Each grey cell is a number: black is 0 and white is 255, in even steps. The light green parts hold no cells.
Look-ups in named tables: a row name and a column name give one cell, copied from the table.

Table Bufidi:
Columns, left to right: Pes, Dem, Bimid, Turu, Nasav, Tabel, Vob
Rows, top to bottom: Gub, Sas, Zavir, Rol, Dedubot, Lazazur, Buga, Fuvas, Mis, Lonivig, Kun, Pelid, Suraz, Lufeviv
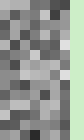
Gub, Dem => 177
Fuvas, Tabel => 131
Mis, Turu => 146
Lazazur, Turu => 201
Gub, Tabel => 82
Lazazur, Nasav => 98
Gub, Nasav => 118
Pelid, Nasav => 177
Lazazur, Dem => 128
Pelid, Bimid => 94
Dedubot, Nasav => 111
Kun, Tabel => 186
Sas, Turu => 124
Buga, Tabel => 185
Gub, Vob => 73
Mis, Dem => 102
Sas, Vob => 153
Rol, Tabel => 115
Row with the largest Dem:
Kun

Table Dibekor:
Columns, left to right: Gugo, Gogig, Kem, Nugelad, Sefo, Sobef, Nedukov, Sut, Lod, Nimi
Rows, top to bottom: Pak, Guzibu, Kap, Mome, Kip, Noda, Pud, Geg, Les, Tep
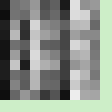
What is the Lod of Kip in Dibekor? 194
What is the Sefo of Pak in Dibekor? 79
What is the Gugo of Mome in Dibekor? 27
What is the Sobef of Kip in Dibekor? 93
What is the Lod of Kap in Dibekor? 188
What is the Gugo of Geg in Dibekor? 30
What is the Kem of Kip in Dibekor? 94
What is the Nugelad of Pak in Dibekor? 151
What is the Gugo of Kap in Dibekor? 32
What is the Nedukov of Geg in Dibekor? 62
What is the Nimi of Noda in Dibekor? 121
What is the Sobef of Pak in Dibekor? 96
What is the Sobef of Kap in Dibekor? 126
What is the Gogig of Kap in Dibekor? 152
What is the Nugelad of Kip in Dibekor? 205
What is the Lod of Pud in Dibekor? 165
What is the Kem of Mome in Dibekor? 47

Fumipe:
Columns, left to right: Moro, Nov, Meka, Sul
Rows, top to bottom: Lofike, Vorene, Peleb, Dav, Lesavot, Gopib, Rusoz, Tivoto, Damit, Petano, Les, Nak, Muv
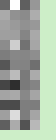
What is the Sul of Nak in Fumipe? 165
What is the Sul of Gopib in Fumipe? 142
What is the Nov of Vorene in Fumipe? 145
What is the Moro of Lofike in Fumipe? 104
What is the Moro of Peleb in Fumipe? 162
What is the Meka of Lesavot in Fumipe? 114
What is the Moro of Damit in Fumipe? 69
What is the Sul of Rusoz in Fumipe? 111
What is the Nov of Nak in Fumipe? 220
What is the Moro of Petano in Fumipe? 164
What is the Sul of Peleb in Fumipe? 152
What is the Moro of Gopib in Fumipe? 125
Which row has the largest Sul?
Muv

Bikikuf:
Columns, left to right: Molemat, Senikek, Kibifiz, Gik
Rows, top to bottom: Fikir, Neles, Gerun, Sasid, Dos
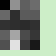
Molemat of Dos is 80
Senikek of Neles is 46
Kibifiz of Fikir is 95
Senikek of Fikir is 145
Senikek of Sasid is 165
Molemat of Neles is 104
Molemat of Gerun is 49
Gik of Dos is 24
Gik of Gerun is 48

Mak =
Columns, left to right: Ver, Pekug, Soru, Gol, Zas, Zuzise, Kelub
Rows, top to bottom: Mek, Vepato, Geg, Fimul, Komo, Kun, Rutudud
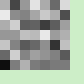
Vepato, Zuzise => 174
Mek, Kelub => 218
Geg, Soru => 94
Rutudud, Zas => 113
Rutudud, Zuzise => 122
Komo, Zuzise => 51
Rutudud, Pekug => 125
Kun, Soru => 132
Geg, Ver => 173

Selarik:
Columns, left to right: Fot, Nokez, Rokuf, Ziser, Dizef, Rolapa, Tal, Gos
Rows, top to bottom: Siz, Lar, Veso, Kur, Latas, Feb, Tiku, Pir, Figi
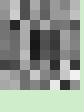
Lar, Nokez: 205
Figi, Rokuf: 112
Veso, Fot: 116
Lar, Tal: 153
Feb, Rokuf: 187
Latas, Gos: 131
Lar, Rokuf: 79
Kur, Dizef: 84
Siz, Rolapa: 154

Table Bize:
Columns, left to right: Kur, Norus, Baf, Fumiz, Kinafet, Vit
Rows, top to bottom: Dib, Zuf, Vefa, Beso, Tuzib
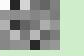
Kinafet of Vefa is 173
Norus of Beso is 188
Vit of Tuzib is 151
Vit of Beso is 124
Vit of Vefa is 150
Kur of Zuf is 147
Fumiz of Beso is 184
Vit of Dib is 128
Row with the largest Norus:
Beso

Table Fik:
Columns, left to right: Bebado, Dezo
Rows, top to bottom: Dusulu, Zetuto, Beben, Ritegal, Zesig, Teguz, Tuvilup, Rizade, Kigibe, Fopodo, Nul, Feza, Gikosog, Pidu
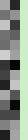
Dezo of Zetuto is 146
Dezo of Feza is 71
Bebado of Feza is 71
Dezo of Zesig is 147
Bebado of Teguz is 206
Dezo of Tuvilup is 6
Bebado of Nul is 103
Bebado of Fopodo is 169

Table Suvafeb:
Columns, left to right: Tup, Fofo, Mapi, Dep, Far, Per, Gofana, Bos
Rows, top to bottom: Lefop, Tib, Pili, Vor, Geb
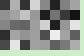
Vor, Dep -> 159
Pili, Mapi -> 99
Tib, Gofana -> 56
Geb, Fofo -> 228
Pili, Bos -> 227
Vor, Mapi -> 147
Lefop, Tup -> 55
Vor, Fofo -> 163
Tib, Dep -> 152
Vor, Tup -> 45
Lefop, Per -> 34
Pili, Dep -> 158
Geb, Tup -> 73
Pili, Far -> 209
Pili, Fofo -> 105
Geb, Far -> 157

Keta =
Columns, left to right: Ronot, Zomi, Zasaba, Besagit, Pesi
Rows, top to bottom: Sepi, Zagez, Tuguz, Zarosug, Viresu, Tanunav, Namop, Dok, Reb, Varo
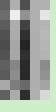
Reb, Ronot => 169
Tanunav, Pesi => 179
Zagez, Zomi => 238
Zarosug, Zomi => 171
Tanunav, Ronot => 83
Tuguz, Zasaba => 66
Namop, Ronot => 96
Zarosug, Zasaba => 47
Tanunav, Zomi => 168
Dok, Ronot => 90
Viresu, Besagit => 174
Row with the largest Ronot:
Reb

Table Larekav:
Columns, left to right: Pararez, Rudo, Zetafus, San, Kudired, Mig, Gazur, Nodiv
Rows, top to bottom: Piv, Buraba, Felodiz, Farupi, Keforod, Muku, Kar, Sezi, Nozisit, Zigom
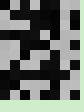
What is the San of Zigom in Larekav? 184
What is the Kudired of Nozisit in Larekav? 182
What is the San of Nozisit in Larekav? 184
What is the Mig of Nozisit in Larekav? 5
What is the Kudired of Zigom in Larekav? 7
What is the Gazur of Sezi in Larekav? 14
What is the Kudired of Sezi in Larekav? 8
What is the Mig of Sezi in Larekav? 10
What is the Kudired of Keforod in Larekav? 4
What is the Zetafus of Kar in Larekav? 186
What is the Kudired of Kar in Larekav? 15
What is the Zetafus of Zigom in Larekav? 3
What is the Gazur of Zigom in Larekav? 191
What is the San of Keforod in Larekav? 8
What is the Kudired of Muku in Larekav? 180
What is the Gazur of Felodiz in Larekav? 191
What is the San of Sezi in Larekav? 13
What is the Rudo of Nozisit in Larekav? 4
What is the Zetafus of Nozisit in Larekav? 188
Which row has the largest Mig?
Keforod

